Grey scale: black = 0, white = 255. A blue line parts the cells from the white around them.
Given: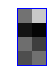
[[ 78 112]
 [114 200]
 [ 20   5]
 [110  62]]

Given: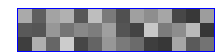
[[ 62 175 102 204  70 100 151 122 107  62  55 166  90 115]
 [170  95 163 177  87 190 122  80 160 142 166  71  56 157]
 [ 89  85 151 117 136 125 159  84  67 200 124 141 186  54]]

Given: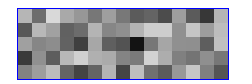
[[130 157 188 100  68 100 180  69 190 112  91 152 198 128  85]
 [182 109 217 169 151 119 159 120  91 100  76 158  91  55 181]
 [ 88 184 161  97 108 180 134 143 179 205 205 144 197 157 189]
 [160 134 141  98  63 167  95  83  19 119 166 144 143  94 192]
 [ 58 144  93 184 208 176 171 132 122 210 173 128 116 143 119]]

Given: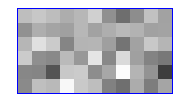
[[138 191 185 248 201 190 129 111 172 125 165]
 [190 199 189 173 183 208 144 110 141 193 162]
 [145 174 164 160 183 162 174 185 178 161 163]
 [182 224 203 133 180 181 159 116 162 200 181]
 [203 143 137 186 152 229 136 218 160 131 120]
 [135 133  84 200 203 141 167 252 180 147  61]]

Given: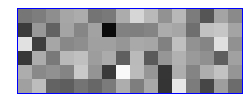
[[160 189  99  94 116 103 123 173 126 168  52 231 124  70 158 108]
 [118 125 142 166 172 116 121 172 214 185 146 184 124  85 164 138]
 [ 59 152  98 164 134 162  10 129 127 132 172 166 111 193 198 164]
 [225  62 166 136 142 160 160 150 169 166 129 192 146 133 224 145]
 [ 56 172 121 185 192 157 171  95 186  90 150 177 154 144  94 161]
 [173 137 145 132 201 148  58 249 187 150  53 173 132 174 194 149]]

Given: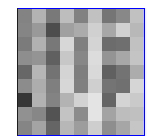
[[133 164 101 183 157 206 142 166 198]
 [131 179 121 189 129 193 117 136 193]
 [133 153  77 160 171 208 167 209 184]
 [123 177 120 215 128 212 108 111 193]
 [142 148  96 199 135 220 148 167 196]
 [103 182 115 212 126 217  96 115 172]
 [140 173 127 215 128 207 116 112 214]
 [ 54 178 131 179 210 228 101 212 202]
 [145 135  83 195 139 228 163 189 192]]
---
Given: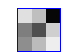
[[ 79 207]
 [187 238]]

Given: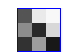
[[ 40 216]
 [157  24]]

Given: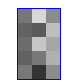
[[ 90 190]
 [198 166]]

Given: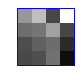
[[117 161]
 [ 96 109]]

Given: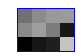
[[158 124]
 [ 22  31]]

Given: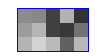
[[181  64]
 [211 186]]

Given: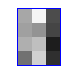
[[147  69]
 [191  29]]

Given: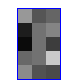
[[114 132]
 [114  61]]
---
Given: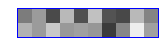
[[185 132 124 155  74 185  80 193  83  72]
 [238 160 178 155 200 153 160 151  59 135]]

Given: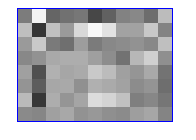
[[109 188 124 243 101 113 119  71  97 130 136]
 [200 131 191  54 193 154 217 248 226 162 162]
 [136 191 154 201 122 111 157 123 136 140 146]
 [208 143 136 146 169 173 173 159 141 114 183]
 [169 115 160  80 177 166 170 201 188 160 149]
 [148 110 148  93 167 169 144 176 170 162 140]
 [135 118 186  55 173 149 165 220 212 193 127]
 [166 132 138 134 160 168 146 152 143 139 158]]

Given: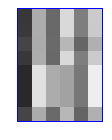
[[126 203  56 172 105 217]
 [126 202  57 172 105 217]
 [101 176  69 171 106 183]
 [126 203  56 173 105 217]
 [120 238  41 225 172 163]
 [119 238  41 224 172 162]
 [119 238  41 224 172 162]
 [100 176  69 171 106 183]]

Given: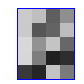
[[ 94 143 203 191]
 [ 99 189 202  86]
 [196 103 216 146]
 [ 32  46 215 125]
 [195 122  57  37]]

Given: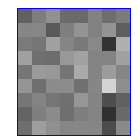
[[110 123  97 126 145 107 106 130]
 [148  94 134 135  89 127 148 129]
 [ 51 176 122 118 160 133 121 136]
 [131 160 160 111 109 152 162 131]
 [156 133 118 154 152 117 170 132]
 [212 142 149 111 139 140 113 134]
 [ 78  97 118 131 117 112 150 132]
 [ 48 106 100 127 139 111 126 131]
 [ 76 138 111 158 144 134 135 134]]

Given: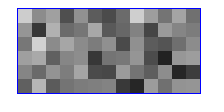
[[164 112 205 140 160  79 145  92  75 107 207 158 116]
 [133 124 149  55 177 107 118 168  89 103 130  69 154]
 [111 140 119 209 139 166 139 124 144  74 144  92  84]
 [151 157 159 169  96 134 141  55 116 120 149  76  34]
 [ 38  61 133 106 147 125 165  75  72 155 116  94 141]
 [147 149  96 182  91 116 124 127 131  57  38 156 112]]

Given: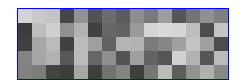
[[144 127 213 201 196  70 146  82 109  91 142 121 157  85 116]
 [ 76 196  61 189 207 144 178  65 103  99 154 214 218 214 189]
 [160  76  65 167 186  65 187 159  98 181 179 123 135 160 196]
 [ 86 186 133 166 177  88 186 102 143  83 159  99  85 209 178]
 [177 136 130 124  68  61 167  63 114 132  63 118 187  93 146]]
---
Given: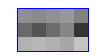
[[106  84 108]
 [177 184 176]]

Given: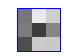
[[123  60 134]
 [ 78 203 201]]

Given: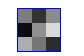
[[ 13 144 218]
 [173 118  44]]

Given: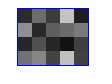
[[143  40  94]
 [ 39  80  38]]

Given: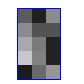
[[140  82  83]
 [169 123  34]]

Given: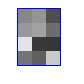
[[152 161 109]
 [228  57  55]]

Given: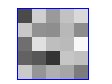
[[200 145 142]
 [111 224 190]]
